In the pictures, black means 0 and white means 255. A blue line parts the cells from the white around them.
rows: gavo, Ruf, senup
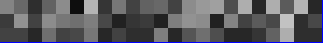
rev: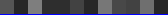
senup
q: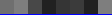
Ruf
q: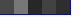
senup
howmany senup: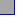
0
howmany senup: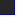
5
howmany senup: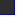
4
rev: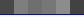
Ruf

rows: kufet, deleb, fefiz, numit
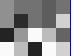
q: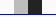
numit
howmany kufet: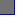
3
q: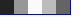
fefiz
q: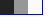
fefiz
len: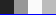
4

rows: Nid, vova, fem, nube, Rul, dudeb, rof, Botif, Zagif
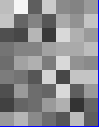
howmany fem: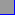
1
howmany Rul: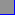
1
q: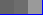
Botif
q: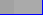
nube
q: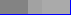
nube

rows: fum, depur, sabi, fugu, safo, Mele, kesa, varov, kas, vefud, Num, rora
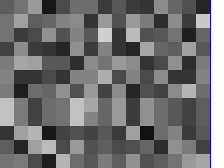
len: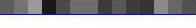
14
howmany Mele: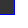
5

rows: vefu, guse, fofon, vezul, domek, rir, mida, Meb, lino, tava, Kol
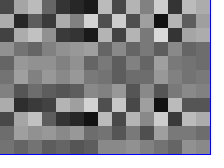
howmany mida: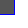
4
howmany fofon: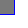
1
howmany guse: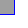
2
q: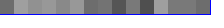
tava
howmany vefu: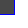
2
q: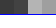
Meb

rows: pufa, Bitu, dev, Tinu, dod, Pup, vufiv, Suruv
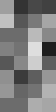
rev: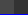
pufa
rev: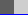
dod

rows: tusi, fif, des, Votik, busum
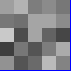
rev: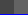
des
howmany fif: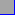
2
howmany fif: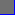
1

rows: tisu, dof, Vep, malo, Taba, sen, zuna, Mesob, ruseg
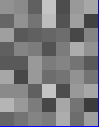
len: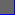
1
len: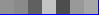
7
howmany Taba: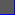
3
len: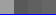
4
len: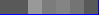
7

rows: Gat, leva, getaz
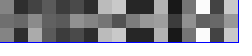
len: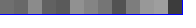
13
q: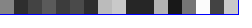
Gat

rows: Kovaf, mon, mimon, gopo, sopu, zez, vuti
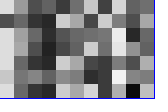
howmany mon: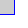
2
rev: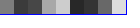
sopu
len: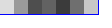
7

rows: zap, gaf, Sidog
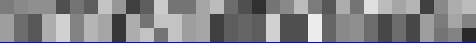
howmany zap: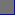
5
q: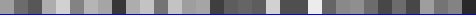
Sidog

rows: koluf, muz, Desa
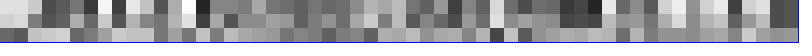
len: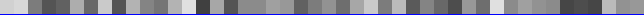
46
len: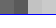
4
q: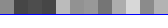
muz

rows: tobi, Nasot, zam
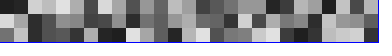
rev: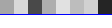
tobi
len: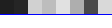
8
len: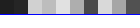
10
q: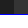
zam
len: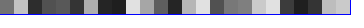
25
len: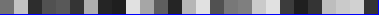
27

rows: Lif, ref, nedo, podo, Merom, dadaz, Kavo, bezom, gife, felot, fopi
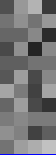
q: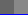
nedo
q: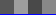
dadaz
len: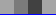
4
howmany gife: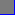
3
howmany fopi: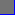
1
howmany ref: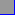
1
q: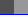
Lif

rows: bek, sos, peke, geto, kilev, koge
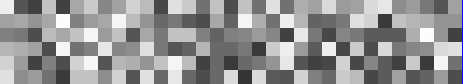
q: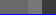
geto
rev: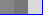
geto
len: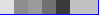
7

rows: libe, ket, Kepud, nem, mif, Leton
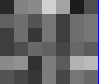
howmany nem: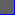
1
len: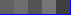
5
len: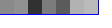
7
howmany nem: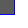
1
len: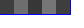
5

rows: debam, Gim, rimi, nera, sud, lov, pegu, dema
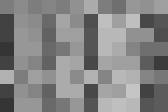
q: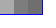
debam
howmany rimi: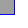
2
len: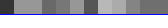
12

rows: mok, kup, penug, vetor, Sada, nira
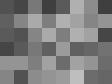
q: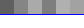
kup
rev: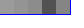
nira
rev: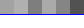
penug
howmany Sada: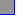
3
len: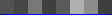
8
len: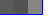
3

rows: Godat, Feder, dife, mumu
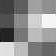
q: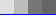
mumu
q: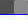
Feder
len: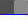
2

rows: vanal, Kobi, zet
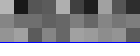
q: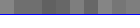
Kobi
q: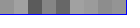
zet
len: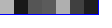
7
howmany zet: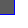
2

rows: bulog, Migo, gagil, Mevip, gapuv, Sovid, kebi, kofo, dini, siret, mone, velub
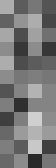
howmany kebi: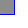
0
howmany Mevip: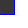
2

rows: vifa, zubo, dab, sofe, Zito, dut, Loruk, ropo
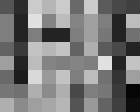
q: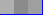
ropo
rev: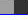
dut
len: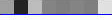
8
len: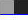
2
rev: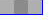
Loruk
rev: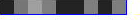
dab
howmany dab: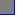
3

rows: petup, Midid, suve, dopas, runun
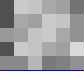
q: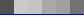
petup
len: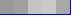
5
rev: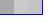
suve
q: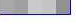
Midid
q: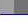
petup
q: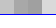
dopas

